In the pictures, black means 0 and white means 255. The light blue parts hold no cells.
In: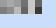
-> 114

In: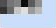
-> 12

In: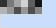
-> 210

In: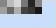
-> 119

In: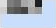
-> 167

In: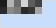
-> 211
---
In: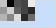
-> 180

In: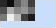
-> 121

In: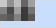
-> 101

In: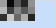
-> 49

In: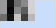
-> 109

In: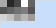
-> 211

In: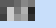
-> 64

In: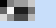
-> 216
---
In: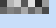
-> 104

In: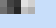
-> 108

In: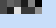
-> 72

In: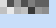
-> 192

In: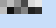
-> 189

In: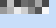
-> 153
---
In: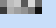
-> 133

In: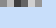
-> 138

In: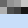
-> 104

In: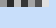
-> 152

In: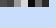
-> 78

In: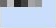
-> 107

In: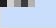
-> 31

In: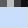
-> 93

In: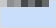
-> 200
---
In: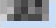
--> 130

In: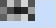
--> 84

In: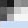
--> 138

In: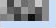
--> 138

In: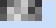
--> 51

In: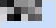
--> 74

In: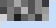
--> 57
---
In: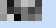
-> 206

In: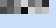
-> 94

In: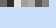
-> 48

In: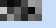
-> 148

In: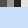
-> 153

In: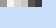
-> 244

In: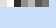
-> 250
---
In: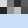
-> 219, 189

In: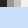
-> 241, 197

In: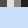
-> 223, 136

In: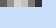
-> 211, 195

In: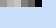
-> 196, 181

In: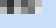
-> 228, 201

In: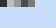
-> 189, 150

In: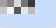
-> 245, 229
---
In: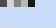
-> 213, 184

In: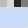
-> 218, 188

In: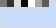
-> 251, 222

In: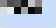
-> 233, 221

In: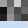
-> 203, 160

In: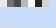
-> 246, 233

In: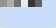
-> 235, 173

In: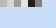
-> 227, 212
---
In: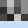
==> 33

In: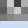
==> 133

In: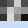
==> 217

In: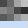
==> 105

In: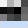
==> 73

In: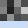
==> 145

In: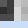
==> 74

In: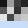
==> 73

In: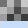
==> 60

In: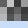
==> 85
